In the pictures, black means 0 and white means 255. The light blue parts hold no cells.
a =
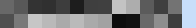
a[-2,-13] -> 104
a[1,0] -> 79
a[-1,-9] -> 170
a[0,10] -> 91
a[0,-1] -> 115
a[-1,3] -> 185
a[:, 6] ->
[63, 170]
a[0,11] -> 63

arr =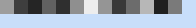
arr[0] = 157
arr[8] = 57
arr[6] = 237

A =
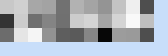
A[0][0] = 200
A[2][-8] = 146
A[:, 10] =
[78, 191, 78]
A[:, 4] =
[113, 112, 94]
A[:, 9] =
[239, 249, 154]
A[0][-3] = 195
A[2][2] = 245
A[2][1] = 229
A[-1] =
[108, 229, 245, 146, 94, 90, 134, 7, 156, 154, 78]
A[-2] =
[52, 204, 111, 132, 112, 204, 212, 164, 212, 249, 191]

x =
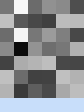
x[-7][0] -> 118
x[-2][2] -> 65
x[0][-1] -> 78
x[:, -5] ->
[247, 89, 245, 11, 172, 108, 58]
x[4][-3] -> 190
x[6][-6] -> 179
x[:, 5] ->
[78, 186, 72, 177, 70, 178, 189]
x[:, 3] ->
[145, 64, 155, 110, 190, 66, 73]
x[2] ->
[108, 245, 119, 155, 127, 72]
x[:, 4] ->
[138, 188, 127, 119, 72, 192, 168]
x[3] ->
[138, 11, 147, 110, 119, 177]

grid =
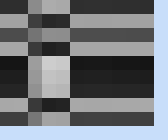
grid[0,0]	46
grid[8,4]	161
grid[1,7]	161
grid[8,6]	65
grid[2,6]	77
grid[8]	[63, 63, 119, 163, 161, 64, 65, 65, 64, 64, 63]
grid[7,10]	169
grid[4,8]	22
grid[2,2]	116
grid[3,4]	36
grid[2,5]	77
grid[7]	[168, 169, 57, 32, 35, 168, 167, 167, 168, 168, 169]
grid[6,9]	38
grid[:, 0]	[46, 162, 76, 167, 21, 30, 37, 168, 63]
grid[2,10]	76
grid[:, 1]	[46, 162, 76, 167, 21, 30, 37, 169, 63]
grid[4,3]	205
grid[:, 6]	[48, 161, 77, 166, 24, 32, 39, 167, 65]
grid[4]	[21, 21, 157, 205, 201, 23, 24, 24, 22, 22, 21]
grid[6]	[37, 37, 145, 186, 182, 38, 39, 39, 38, 38, 37]
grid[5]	[30, 30, 152, 194, 190, 31, 32, 32, 30, 30, 29]
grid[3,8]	166
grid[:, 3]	[172, 40, 142, 32, 205, 194, 186, 32, 163]
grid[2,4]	141
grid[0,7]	48
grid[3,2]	58

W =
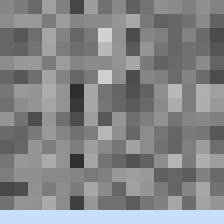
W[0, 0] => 134
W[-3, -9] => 128
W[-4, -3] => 124
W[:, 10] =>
[116, 121, 133, 149, 121, 133, 98, 105, 125, 140, 140, 99, 152, 149, 118]
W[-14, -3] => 114
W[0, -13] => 160
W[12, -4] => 102
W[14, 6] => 151
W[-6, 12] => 103
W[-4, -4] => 181
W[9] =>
[106, 101, 121, 152, 132, 113, 126, 182, 143, 103, 140, 117, 103, 121, 118, 87]
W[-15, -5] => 143
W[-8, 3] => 165
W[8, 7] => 89
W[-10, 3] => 164
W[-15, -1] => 130
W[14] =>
[114, 148, 146, 169, 140, 64, 151, 113, 113, 92, 118, 129, 166, 109, 162, 149]
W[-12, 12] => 104
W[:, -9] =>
[112, 138, 209, 184, 137, 207, 115, 118, 89, 182, 138, 116, 128, 138, 113]
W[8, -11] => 77
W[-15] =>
[134, 123, 106, 160, 128, 70, 156, 112, 136, 96, 116, 143, 138, 128, 144, 130]
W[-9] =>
[119, 152, 149, 172, 148, 45, 166, 115, 101, 81, 98, 142, 183, 125, 175, 160]
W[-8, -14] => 149
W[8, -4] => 117
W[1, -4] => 104
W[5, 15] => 77
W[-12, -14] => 115
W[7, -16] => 112

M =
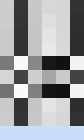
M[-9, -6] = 205
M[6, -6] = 114
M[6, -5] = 250
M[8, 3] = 220
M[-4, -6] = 213
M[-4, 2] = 207
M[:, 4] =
[213, 214, 215, 217, 17, 202, 16, 217, 214]
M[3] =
[201, 49, 196, 232, 217, 44]
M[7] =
[202, 50, 197, 228, 217, 45]
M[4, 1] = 249
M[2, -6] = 202
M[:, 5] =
[50, 47, 46, 44, 242, 67, 244, 45, 49]
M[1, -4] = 198

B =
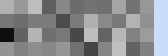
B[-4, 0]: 177
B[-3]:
[118, 109, 124, 123, 75, 123, 175, 137, 121, 179, 145]
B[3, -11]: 148
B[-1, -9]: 142
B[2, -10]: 98
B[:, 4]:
[135, 75, 120, 150]
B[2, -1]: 156
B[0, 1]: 152
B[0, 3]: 95

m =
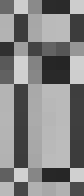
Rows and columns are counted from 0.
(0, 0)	105
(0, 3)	43
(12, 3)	39
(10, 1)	61
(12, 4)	38
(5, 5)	206
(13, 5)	75
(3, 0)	48
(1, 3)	186
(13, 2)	177
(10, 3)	185
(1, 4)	187
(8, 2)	171
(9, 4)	187
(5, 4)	41
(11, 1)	60
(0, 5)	205
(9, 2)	169
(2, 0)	179
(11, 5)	60
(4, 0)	89
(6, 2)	169
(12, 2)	134
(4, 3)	38
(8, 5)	63
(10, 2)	168
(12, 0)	96

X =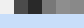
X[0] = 240
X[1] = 75
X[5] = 137

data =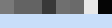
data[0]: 121
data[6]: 232
